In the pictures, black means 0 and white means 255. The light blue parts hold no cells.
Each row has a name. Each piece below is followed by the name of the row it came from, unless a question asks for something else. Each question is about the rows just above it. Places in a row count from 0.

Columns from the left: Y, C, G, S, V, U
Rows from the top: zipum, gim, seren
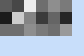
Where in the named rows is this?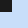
gim, 0
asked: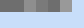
seren
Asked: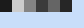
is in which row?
gim
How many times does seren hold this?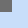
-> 3
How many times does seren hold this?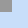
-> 1
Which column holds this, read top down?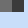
S

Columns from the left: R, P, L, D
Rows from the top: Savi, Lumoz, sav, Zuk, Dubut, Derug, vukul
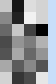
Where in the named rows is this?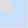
Savi, 2
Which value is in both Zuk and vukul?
[74]
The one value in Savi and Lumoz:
[211]
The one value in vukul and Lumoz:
[211]

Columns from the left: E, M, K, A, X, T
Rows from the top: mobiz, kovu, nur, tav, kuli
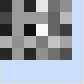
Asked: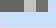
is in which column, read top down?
X
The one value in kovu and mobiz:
[155]
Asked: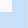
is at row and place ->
nur, 3
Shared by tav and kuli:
[144]
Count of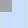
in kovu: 0
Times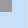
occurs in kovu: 3

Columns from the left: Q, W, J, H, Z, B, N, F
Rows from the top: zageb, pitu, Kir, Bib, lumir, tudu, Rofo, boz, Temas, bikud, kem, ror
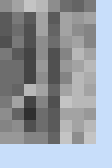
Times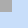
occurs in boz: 0
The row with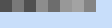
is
Bib
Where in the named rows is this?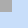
Rofo, 7

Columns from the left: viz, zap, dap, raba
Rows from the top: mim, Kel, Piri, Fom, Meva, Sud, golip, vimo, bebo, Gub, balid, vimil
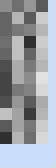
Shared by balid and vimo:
[120]
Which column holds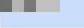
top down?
zap

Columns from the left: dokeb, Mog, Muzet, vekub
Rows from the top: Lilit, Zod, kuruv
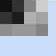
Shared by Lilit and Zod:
[50]
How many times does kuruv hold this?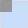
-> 2
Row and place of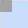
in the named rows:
Zod, 3
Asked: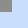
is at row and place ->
kuruv, 0

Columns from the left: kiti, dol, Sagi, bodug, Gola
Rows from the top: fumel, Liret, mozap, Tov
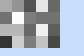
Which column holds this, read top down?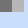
kiti
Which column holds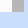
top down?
dol
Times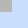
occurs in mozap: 2
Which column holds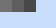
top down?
Gola
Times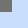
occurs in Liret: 3

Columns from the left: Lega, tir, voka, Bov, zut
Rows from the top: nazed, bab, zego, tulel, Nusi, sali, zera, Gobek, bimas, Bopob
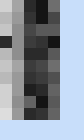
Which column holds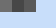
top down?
zut
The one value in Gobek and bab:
[153]
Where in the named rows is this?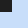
Gobek, 2
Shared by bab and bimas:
[20]

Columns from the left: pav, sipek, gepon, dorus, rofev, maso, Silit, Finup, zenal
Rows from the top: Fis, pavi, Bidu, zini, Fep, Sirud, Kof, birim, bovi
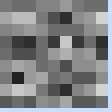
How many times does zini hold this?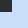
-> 2
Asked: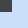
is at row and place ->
Fep, 8
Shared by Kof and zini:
[109]
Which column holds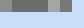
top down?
dorus
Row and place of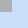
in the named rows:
Fep, 5
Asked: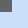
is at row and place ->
zini, 0

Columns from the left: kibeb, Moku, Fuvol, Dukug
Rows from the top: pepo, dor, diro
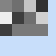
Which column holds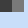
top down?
Moku
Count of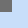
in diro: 0
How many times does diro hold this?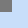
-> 3
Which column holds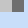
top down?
Fuvol
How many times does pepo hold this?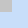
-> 1
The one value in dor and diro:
[61]
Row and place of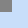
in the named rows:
pepo, 0

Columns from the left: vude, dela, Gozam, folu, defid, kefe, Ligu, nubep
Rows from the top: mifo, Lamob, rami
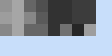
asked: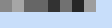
rami
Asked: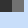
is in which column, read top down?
kefe
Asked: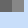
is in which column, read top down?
Gozam
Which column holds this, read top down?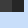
Ligu
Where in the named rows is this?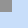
mifo, 0

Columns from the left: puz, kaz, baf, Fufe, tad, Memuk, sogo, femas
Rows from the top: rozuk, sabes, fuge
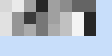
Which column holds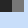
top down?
Fufe
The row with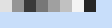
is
sabes
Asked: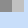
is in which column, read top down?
Memuk

